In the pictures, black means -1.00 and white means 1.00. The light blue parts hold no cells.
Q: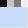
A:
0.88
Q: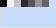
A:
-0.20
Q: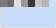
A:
0.41
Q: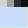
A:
-0.87
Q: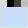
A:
0.48
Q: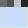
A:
-0.71
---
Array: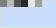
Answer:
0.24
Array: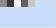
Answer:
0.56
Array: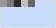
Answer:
-0.20
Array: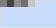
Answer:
0.55
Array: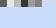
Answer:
0.00
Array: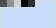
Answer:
-0.63
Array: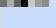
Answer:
0.10
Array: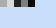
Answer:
-0.93
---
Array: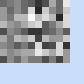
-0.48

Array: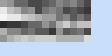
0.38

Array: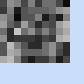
-0.79

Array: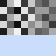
-0.14

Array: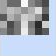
-0.55

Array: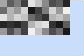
-0.15

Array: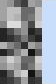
-0.62

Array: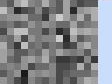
0.36
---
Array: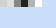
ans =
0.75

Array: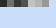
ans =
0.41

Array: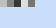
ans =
0.50

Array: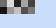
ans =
0.51

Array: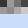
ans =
0.33

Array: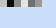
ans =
0.53
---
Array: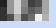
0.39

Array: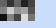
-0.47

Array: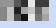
-0.42

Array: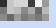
0.21

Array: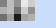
-0.79

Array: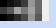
-0.66

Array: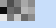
0.56

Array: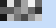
-0.07
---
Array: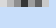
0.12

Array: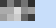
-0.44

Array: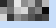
0.80

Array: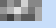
-0.07

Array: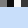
0.94

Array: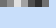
0.76

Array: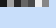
-0.69
